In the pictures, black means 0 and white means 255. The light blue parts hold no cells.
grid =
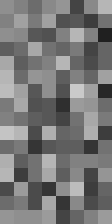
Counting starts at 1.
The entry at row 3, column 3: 87
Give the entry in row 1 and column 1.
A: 143
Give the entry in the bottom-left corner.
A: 149
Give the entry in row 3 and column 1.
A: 143
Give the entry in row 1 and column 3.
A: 108
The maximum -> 202
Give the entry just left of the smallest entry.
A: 129
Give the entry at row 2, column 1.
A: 129
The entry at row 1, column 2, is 129
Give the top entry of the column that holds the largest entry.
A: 68
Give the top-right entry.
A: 182
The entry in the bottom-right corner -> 155
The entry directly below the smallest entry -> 101
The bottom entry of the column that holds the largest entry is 101
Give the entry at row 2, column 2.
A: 161
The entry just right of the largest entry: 161
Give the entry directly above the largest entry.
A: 129
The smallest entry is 32

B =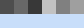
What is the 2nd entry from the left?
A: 104
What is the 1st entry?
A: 78
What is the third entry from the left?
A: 56

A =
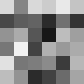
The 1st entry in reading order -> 217
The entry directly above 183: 171
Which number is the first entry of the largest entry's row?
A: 119
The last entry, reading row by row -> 165
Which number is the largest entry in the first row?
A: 233
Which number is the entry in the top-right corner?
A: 196
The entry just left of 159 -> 189
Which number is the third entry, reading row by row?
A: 217
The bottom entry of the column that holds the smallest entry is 66
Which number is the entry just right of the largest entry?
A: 66
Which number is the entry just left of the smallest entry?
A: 86

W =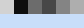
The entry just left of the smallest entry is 210
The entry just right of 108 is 71
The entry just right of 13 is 108

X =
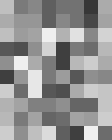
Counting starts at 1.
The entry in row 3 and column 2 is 156
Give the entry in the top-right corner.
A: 171
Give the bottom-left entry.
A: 205
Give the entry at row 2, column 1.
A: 171
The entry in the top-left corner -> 191
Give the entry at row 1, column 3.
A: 135
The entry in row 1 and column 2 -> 122
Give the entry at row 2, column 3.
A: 150
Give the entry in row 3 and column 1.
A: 191
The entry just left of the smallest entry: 114
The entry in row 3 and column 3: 163
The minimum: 55
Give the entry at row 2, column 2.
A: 150
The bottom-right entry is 108
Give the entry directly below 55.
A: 71

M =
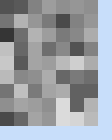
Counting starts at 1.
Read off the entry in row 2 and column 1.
116
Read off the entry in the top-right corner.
143
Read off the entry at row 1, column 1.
82
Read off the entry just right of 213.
186
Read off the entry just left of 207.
186
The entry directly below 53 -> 192
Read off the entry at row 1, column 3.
130
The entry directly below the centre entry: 172
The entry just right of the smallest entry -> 110
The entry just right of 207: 172
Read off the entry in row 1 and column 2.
89
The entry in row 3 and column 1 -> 53
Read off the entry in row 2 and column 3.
150

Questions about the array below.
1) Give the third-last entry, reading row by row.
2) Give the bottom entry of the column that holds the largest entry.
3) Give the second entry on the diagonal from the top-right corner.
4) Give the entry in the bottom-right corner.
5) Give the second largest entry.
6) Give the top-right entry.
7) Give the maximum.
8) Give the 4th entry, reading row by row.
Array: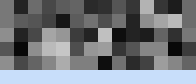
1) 157
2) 172
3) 186
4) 100
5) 192
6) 108
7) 198
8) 72

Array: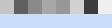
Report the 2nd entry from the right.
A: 60
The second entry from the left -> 95
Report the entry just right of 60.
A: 239
